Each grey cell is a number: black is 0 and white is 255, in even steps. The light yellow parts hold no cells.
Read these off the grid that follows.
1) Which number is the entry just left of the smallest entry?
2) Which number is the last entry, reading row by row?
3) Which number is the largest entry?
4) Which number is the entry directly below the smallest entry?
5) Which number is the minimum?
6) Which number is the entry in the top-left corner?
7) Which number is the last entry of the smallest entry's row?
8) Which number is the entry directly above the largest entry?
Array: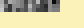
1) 140
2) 124
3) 199
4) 110
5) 10
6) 170
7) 81
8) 184

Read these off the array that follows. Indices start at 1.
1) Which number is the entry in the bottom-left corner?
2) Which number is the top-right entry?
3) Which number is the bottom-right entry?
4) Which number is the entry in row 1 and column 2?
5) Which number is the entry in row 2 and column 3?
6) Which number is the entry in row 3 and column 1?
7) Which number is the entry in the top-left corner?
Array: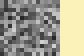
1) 53
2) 120
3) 178
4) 68
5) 135
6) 93
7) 135
